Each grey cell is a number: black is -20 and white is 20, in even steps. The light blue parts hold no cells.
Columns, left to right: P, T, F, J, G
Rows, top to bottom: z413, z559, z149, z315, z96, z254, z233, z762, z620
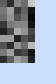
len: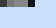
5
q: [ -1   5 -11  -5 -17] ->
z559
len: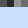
4
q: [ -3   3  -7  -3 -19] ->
z149
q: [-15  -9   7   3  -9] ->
z96

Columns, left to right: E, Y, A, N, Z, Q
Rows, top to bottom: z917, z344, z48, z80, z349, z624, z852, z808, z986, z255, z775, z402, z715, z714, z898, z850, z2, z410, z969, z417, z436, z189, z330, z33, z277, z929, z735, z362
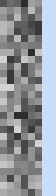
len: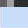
4
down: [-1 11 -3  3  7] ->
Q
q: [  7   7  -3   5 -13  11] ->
z808
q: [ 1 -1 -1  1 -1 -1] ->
z852
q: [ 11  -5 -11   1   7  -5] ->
z417
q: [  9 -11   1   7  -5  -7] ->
z402
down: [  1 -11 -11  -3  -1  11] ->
Q

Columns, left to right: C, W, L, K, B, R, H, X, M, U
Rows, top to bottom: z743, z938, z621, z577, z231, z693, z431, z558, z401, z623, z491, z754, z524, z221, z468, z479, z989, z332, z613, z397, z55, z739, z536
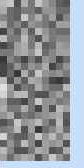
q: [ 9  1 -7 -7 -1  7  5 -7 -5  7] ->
z739
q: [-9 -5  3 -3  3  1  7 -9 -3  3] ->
z623
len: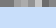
8
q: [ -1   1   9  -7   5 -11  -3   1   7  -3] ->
z613
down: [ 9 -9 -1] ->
C
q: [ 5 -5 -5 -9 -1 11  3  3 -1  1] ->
z468

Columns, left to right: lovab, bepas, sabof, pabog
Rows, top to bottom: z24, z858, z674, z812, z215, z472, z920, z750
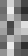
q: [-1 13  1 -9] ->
z24
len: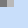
2

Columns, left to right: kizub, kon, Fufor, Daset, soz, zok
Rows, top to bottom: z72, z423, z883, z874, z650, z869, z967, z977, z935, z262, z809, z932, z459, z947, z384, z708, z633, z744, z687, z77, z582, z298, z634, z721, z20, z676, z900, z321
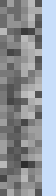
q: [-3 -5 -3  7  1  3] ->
z20
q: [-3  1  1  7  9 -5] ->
z967
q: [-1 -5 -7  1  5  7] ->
z634
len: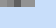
5

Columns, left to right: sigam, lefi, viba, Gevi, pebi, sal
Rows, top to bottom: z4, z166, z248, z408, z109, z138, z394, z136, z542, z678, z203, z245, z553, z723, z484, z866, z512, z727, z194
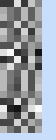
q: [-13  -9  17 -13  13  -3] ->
z542
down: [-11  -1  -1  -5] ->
lefi
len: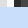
4
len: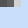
3

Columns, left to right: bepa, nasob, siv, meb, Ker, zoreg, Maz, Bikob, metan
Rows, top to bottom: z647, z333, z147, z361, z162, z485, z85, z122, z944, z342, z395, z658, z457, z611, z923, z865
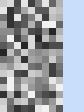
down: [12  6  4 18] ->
Ker
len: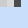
3
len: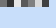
7
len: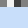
4
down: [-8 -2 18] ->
Maz
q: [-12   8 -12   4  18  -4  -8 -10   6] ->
z611

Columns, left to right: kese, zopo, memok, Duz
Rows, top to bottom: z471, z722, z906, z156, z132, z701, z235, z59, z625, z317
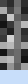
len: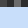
4
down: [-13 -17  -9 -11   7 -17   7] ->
kese
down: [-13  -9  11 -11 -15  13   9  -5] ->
zopo
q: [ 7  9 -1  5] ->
z235
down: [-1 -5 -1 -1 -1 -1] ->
memok

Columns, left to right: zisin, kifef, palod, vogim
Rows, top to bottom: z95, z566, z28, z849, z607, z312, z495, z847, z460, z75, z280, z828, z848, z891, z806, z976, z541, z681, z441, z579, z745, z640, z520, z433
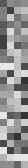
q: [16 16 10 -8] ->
z75
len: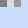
3
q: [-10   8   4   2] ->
z312

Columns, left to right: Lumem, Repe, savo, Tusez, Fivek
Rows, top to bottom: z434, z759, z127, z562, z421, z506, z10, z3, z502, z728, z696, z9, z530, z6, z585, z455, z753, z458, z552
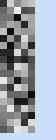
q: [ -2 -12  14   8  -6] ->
z530
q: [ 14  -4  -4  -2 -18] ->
z6
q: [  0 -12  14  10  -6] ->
z728
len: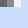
3
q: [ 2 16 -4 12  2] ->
z455

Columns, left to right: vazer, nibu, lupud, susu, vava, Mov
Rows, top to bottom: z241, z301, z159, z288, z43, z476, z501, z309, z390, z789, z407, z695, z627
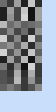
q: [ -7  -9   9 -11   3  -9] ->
z695
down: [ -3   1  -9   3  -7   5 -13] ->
nibu
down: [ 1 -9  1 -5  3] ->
lupud
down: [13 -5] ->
susu
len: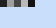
5
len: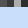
4

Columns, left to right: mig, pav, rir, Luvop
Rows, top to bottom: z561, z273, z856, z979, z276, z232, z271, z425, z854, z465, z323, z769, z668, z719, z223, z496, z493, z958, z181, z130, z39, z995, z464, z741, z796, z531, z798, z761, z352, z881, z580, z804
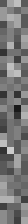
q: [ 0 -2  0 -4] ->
z668
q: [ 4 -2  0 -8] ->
z130
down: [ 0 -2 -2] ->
pav

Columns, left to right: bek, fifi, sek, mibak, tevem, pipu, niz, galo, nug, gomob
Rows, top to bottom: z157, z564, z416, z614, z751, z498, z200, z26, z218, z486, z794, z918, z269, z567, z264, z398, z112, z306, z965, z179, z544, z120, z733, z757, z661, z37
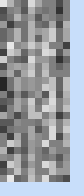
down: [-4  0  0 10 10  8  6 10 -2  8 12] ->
gomob
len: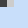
2
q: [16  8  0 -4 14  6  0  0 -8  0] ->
z157
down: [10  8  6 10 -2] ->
gomob
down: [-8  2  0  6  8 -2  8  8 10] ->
sek
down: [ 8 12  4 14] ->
tevem

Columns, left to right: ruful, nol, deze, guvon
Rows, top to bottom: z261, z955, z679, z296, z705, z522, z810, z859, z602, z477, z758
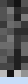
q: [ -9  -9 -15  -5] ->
z477
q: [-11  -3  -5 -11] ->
z296
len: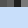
4

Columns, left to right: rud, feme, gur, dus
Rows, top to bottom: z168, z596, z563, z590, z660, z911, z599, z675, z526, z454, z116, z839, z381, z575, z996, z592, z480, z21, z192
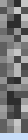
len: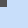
1
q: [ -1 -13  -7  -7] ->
z575
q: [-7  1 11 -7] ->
z596
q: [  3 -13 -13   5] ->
z590
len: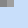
2

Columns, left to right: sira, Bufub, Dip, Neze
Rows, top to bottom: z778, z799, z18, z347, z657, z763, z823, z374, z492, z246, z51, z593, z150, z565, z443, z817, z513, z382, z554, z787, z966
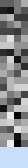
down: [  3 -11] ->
Neze
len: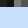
4
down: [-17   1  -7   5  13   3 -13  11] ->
Dip
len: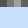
4
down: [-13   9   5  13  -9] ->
Neze
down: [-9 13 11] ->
Neze
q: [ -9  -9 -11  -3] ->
z657

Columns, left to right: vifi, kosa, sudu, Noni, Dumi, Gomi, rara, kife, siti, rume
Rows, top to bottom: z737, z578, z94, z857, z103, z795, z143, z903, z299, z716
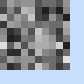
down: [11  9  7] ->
Gomi
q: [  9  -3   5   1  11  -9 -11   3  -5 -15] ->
z94
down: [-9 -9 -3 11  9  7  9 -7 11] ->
Gomi

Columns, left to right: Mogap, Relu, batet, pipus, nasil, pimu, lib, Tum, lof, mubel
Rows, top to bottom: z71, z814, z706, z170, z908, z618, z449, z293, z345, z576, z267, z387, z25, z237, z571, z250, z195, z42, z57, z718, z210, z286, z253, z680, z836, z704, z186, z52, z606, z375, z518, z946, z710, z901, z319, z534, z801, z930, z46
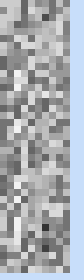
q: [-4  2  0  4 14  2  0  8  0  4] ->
z576
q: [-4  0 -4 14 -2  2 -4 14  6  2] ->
z250
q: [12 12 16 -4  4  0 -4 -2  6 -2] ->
z319
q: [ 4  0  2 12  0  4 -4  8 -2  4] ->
z253

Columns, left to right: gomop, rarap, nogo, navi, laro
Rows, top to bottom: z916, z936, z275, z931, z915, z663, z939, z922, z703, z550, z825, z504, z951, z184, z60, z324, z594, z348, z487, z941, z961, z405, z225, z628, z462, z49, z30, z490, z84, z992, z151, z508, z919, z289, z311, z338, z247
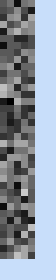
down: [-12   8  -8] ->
gomop
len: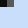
2
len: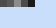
5
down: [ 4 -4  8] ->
nogo
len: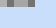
5
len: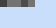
5
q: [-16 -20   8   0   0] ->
z60

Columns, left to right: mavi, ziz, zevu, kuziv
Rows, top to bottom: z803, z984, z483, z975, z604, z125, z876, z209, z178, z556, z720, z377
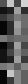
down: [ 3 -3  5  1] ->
zevu
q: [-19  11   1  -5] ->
z720
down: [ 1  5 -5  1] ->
zevu
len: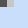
2
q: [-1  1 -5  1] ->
z556
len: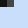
2

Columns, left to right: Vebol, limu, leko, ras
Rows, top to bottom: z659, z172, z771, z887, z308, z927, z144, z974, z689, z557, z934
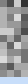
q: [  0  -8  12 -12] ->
z659
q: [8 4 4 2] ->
z172
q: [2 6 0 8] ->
z934
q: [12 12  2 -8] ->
z308

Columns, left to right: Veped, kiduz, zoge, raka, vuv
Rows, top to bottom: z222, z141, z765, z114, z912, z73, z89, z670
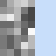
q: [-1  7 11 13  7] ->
z222
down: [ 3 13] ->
Veped
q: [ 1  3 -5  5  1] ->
z670
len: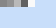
5
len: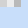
3
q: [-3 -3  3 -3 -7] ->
z114
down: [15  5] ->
raka

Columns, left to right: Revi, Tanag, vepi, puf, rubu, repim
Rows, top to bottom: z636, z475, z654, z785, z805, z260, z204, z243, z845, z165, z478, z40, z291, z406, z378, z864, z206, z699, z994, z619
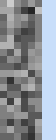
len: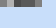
6
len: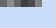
6
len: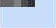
5
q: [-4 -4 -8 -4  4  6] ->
z165
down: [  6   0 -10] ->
Tanag

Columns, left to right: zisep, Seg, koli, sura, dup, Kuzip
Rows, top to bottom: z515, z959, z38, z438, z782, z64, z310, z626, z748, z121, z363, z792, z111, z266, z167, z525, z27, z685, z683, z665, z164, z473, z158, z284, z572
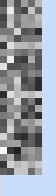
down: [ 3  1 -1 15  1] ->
Seg
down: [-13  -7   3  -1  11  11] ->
sura
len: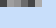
6
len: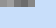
5
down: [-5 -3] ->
koli
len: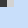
2
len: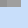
3

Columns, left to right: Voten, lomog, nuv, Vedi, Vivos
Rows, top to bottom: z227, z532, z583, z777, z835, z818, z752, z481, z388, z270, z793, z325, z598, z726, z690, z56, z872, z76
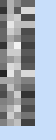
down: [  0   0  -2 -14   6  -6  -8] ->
Voten
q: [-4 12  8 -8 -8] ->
z835
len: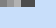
5
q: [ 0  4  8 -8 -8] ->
z388

